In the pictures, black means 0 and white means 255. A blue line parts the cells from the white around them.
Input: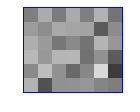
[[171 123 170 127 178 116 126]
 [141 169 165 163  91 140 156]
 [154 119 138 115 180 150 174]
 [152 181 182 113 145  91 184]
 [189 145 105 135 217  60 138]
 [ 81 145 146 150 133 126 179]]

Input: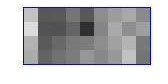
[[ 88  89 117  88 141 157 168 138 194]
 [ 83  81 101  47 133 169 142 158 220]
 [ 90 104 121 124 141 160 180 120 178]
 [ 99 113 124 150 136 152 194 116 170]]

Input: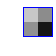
[[140 199]
 [ 22 145]]

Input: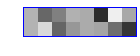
[[103 128 177 171  44 239 168 179]
 [217 101 151 171 165 110  53 179]]

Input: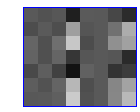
[[ 82  87  31  90  89  71  43  89]
 [ 90  78 159  85  89 113 172  77]
 [ 80 111 199  76  89 144 161 101]
 [ 80 101  54  86  89  86  42  99]
 [ 94  65  18  97  89  51  60  73]
 [ 82 100 183  78  89 134 163  93]
 [ 89  95 203  81  89 135 185  88]]

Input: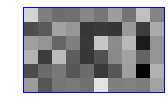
[[127 110 111 134 118 157 116 191 132 211]
 [ 89 162 150  54  57  53 153  62 170  78]
 [148 102 127  57 198 139 184  27 149 159]
 [ 60 187  93  55  82 138 162  99 149 179]
 [107 120  86 108  58  87 158   4 177  76]
 [ 86 119 122 113 227 127 129 124 163 156]]
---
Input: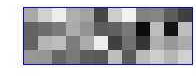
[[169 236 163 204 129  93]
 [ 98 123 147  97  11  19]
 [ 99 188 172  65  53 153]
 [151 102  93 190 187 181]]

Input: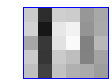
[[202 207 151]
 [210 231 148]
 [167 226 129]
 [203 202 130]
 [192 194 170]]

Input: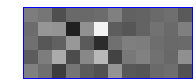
[[125  79 105 128  99 111]
 [108 148 145  93  99 106]
 [112  97  90 112 125 105]
 [ 92 171 136  67 129 104]
 [128  61  91 148  85 110]]

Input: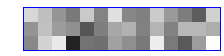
[[215 149 201 224 128 154  93]
 [148 156  86 167 129 130 184]
 [136 233 115 161 121 122 157]]

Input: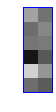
[[162]
 [109]
 [117]
 [ 22]
 [209]
 [109]]

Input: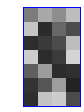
[[124 142]
 [197 103]
 [ 45  75]
 [204  59]
 [ 95  44]
 [ 51 157]
 [ 46 204]]
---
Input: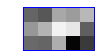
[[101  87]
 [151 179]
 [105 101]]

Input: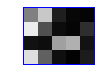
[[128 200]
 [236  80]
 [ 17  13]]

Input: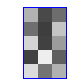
[[178  73]
 [111  62]
 [212  65]]

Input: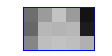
[[110 155]
 [103 183]
 [134 190]]

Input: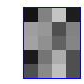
[[ 20 130]
 [158 151]
 [162 144]]

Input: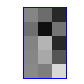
[[133 108]
 [111  16]
 [131 180]]

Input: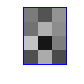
[[123  83]
 [114 175]
 [195  22]]

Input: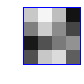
[[200 245]
 [127 205]
 [ 24  81]]
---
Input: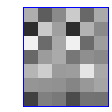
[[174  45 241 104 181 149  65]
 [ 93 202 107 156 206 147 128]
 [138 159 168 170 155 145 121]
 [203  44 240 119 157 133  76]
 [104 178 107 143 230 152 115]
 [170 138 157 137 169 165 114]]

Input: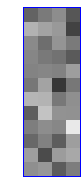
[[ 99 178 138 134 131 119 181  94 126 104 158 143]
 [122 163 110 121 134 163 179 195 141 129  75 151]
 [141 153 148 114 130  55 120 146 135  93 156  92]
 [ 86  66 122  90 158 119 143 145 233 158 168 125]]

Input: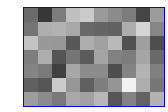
[[107 116 195 126 132  96 157]
 [ 55 174 153 173 123  85 139]
 [124 178 152  84  64 203 121]
 [192 168  88 117 167 150 168]
 [202 105 173  91 140  95 161]
 [154 101 160 164 139 126 183]
 [139  97 185 129  78 149  85]
 [124 173  81 124 132 242 131]
 [ 69 213 159 166 179 173  98]
 [155 134  78 105 128 119 179]]

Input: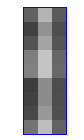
[[ 97  65  83 126 129  61  65  72 115]
 [180 146 164 196 196 140 140 152 189]
 [ 90  78  84 102 105  77  78  80  98]]

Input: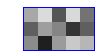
[[168  95 139]
 [219 158  31]
 [ 85 133 155]
 [217  52 201]
 [115  95 182]]

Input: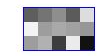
[[ 94 243 157]
 [116 157 177]
 [142 169  61]
 [ 91 161 235]
 [221 151  17]]

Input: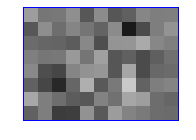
[[157  87 107 127 137  97 167  97]
 [118 142 102 118  78  70 126 126]
 [120 110 100 120  70  40 110  60]
 [143 133  92 153 133 102  92  62]
 [ 87 117 136 117 146 175  87 146]
 [140  99  79 160 150  89 130  89]
 [ 86 139 148  86  86 121 113 156]
 [ 96  26 149  96 166 201 166 131]
 [134  75 170  75  75  98 158 122]
 [126 126 135  95 104 126 109 109]
 [127 147 127 112 107 132 102 107]]

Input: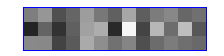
[[126  36 137]
 [150 100 136]
 [ 80  50  67]
 [101  96  90]
 [157 161 170]
 [120 173 142]
 [ 96  41 113]
 [167 246 133]
 [ 94  68  79]
 [124 183 108]
 [136 109 124]
 [103 190 111]
 [112  87 105]]

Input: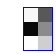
[[247   9 254]
 [ 88 139 207]]
